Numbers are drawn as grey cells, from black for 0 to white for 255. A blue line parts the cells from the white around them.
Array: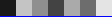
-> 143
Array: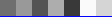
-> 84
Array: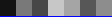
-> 71
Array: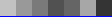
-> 122
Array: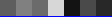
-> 107
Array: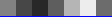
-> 40
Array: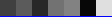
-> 40
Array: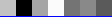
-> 165
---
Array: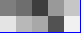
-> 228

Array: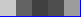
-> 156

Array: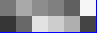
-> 226

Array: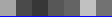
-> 166

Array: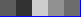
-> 145

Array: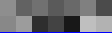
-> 178

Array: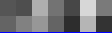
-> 181

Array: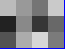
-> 202

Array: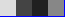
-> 135

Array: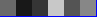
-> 135
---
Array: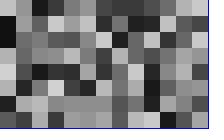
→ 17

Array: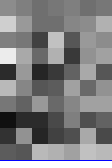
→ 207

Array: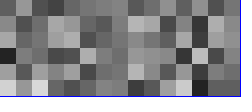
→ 137

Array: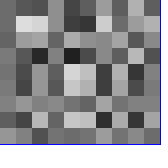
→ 108

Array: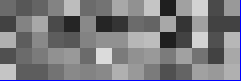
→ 66

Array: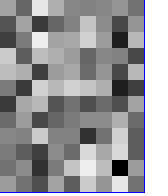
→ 85
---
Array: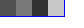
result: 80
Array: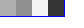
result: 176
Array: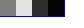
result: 127
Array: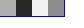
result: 175
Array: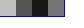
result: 191
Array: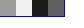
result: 157
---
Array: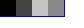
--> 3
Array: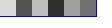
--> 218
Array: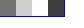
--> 114
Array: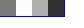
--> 122
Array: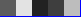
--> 92
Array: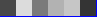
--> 72
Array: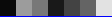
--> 9
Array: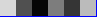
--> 216
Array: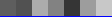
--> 94
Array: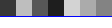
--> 55
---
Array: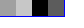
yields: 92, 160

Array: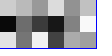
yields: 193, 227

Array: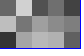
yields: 66, 52

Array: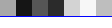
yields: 190, 168

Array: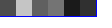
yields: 48, 77

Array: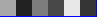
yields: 53, 168

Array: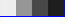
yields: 30, 238

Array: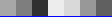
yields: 96, 167

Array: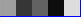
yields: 221, 159
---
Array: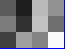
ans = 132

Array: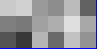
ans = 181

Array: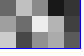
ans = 144

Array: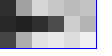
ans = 226

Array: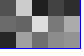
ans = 112

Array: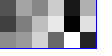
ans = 211

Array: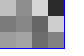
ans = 109

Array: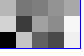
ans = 97

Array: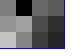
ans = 61

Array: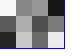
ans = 107
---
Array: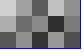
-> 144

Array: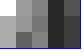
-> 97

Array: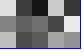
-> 75

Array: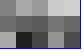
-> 30

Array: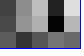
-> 52

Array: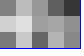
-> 201

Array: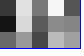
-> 153

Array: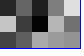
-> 95
